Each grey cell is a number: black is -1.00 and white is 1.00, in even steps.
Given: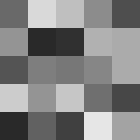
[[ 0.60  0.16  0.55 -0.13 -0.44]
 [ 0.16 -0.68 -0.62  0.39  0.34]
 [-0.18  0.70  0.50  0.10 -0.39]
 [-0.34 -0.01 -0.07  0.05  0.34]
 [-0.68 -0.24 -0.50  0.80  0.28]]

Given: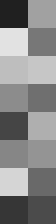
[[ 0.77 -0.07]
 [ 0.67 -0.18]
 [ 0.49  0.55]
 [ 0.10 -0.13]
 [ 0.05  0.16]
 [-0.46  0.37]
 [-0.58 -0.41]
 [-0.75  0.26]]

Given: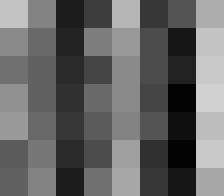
[[ 0.53  0.03 -0.78 -0.52  0.42 -0.57 -0.34  0.36]
 [ 0.20 -0.18 -0.57 -0.29  0.03 -0.34 -0.88  0.48]
 [ 0.14 -0.24 -0.62 -0.18  0.08 -0.46 -0.98  0.64]
 [ 0.08 -0.18 -0.73 -0.02  0.20 -0.40 -0.83  0.53]
 [-0.12 -0.24 -0.67 -0.46  0.08 -0.40 -0.73  0.58]
 [-0.24  0.03 -0.78 -0.12  0.31 -0.57 -0.83  0.31]
 [-0.29 -0.07 -0.67 -0.40  0.25 -0.62 -0.98  0.58]]

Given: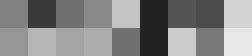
[[ 0.18  0.41  0.29  0.35 -0.11 -0.72  0.59 -0.05  0.81]
 [ 0.01 -0.55 -0.11  0.07  0.53 -0.72 -0.34 -0.40  0.65]]

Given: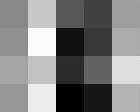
[[ 0.29  0.51 -0.66 -0.22  0.73]
 [ 0.18  0.85 -0.99 -0.82  0.40]
 [ 0.12  0.96 -0.87 -0.55  0.34]
 [ 0.07  0.57 -0.32 -0.49  0.23]]

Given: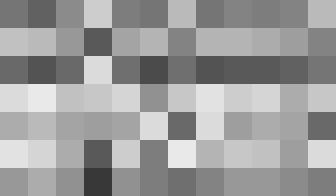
[[ 0.77  0.67  0.35 -0.30  0.61 -0.02  0.83  0.41  0.56  0.51  0.24  0.72]
 [ 0.72  0.83  0.51  0.56  0.67  0.14  0.56  0.77  0.61  0.67  0.35  0.56]
 [ 0.51  0.46  0.19 -0.30  0.29  0.41  0.03  0.41  0.41  0.35  0.24  0.03]
 [ 0.35  0.46  0.29  0.24  0.29  0.72 -0.18  0.72  0.24  0.35  0.29 -0.18]
 [ 0.19  0.35  0.14 -0.56  0.14 -0.02 -0.13  0.03  0.19  0.19  0.09 -0.02]
 [-0.08 -0.24  0.09  0.61 -0.02 -0.08  0.46 -0.08  0.03 -0.02  0.03  0.46]
 [-0.18 -0.35 -0.18  0.72 -0.13 -0.41 -0.13 -0.35 -0.30 -0.30 -0.24 -0.08]]
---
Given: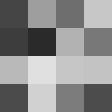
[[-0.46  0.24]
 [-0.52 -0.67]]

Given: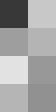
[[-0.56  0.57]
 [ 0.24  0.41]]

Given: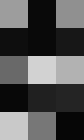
[[ 0.23 -0.93]
 [-0.89 -0.93]]

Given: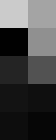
[[ 0.59  0.29]
 [-0.99  0.13]]

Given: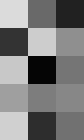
[[ 0.72 -0.18]
 [-0.60  0.61]]

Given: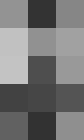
[[ 0.15 -0.60]
 [ 0.51  0.14]]
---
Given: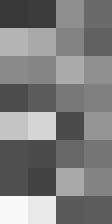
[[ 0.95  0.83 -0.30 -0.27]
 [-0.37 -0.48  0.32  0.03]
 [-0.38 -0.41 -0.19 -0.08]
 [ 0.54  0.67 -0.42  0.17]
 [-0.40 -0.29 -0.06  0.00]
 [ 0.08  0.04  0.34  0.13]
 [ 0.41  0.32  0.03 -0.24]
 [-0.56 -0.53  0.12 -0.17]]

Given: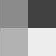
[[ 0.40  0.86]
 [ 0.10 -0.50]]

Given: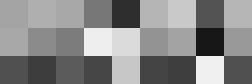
[[-0.37 -0.52 -0.29 -0.45  0.56 -0.47 -0.51  0.88 -0.37]
 [ 0.32  0.09 -0.03  0.87  0.72  0.15  0.28 -0.82  0.20]
 [ 0.29  0.37  0.32 -0.07 -0.64  0.42  0.58 -0.35  0.43]]

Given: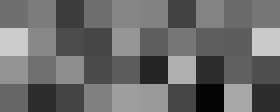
[[-0.19 -0.65 -0.47  0.00  0.24  0.21 -0.45 -0.96  0.31 -0.65]
 [ 0.15 -0.12  0.11 -0.41 -0.27 -0.71  0.37 -0.65 -0.25 -0.38]
 [ 0.59  0.06 -0.40 -0.45  0.17 -0.26 -0.07 -0.26 -0.27  0.58]
 [-0.13 -0.03 -0.52 -0.13  0.05  0.02 -0.48  0.03 -0.17 -0.07]]

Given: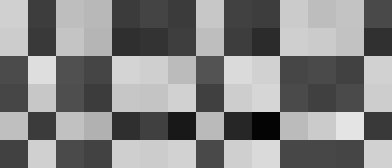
[[-0.49  0.63 -0.42 -0.48  0.62  0.60  0.65 -0.43  0.62  0.71 -0.44 -0.44
  -0.46  0.64]
 [ 0.50 -0.54  0.51  0.39 -0.63 -0.50 -0.81  0.46 -0.70 -0.97  0.47  0.59
   0.79 -0.55]
 [-0.45  0.56 -0.39 -0.53  0.55  0.54  0.64 -0.50  0.61  0.68 -0.42 -0.50
  -0.42  0.61]
 [-0.41  0.74 -0.37 -0.46  0.66  0.62  0.47 -0.35  0.71  0.64 -0.45 -0.42
  -0.49  0.64]
 [ 0.60 -0.55  0.54  0.42 -0.63 -0.60 -0.51  0.49 -0.52 -0.66  0.62  0.59
   0.52 -0.62]
 [ 0.63 -0.52  0.49  0.44 -0.54 -0.47 -0.54  0.56 -0.49 -0.52  0.59  0.48
   0.53 -0.43]]

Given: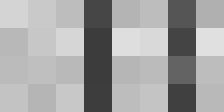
[[ 0.53  0.42  0.57 -0.52  0.48  0.54 -0.50  0.45]
 [ 0.47  0.50  0.45 -0.53  0.43  0.47 -0.22  0.48]
 [ 0.44  0.56  0.68 -0.53  0.74  0.70 -0.47  0.76]
 [ 0.66  0.58  0.48 -0.45  0.41  0.48 -0.33  0.38]]
